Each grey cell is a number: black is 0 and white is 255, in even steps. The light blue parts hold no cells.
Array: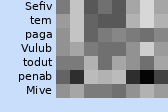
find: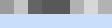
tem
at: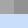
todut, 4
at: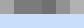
Mive, 1
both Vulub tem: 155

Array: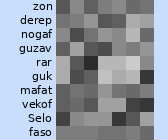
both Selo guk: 55
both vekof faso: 106

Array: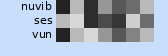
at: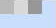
vun, 1
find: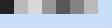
vun
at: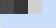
ses, 3
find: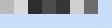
ses
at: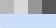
vun, 1
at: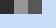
nuvib, 2

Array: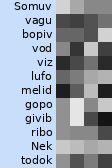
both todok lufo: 124
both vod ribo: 136
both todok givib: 145

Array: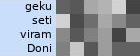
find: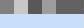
Doni
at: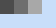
seti, 1
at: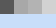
geku, 1
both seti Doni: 98
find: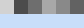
seti
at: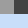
viram, 3

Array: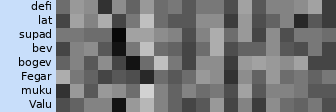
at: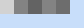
muku, 6
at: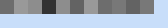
Fegar, 9
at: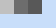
lat, 6
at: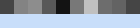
bev, 0
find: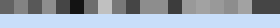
bogev
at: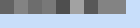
muku, 8
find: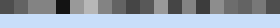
Valu

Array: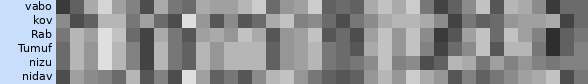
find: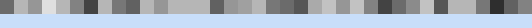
Tumuf
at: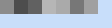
nizu, 25

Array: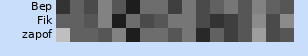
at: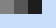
Bep, 3
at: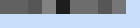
zapof, 1

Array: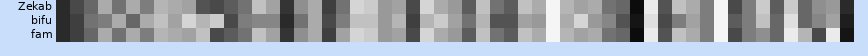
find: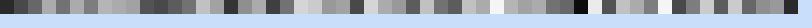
Zekab
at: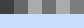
fam, 1

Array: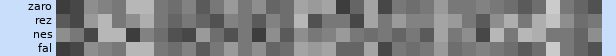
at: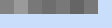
nes, 19
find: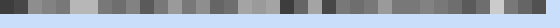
zaro

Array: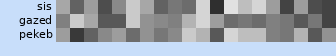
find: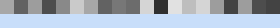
sis
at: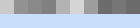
gazed, 5

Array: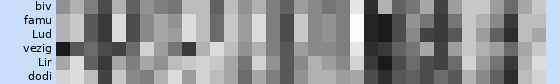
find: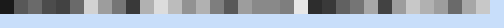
vezig
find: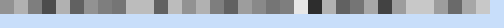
biv
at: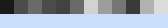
Lir, 23
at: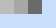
dodi, 11

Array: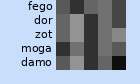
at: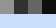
damo, 1
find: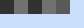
moga
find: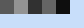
damo

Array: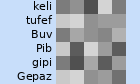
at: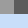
Pib, 3
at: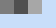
gipi, 0
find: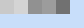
Gepaz
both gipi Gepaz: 156
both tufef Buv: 145
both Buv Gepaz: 145
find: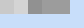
tufef

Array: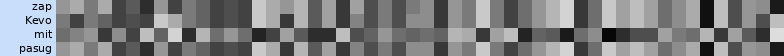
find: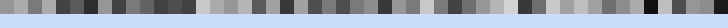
zap
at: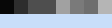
mit, 39

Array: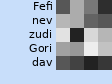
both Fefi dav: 87
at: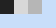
zudi, 1

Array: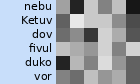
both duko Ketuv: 97
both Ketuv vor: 97
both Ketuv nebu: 201
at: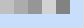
fivul, 0

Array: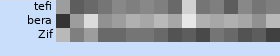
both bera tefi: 157
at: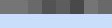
Zif, 5
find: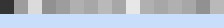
bera
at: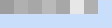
bera, 4
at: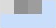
bera, 2
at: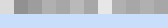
bera, 2
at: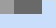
Zif, 2

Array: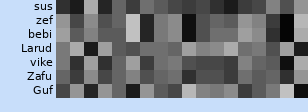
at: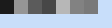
Guf, 5
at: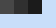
sus, 10
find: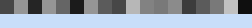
Guf

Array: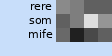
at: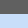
rere, 2
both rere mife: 96
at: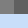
rere, 1
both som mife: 96
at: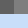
som, 0
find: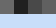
mife
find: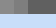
rere

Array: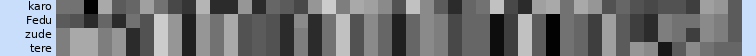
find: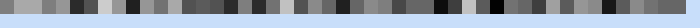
tere
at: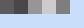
karo, 16
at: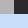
karo, 10

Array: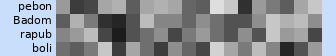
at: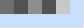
rapub, 11
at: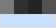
Badom, 2
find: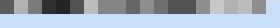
Badom

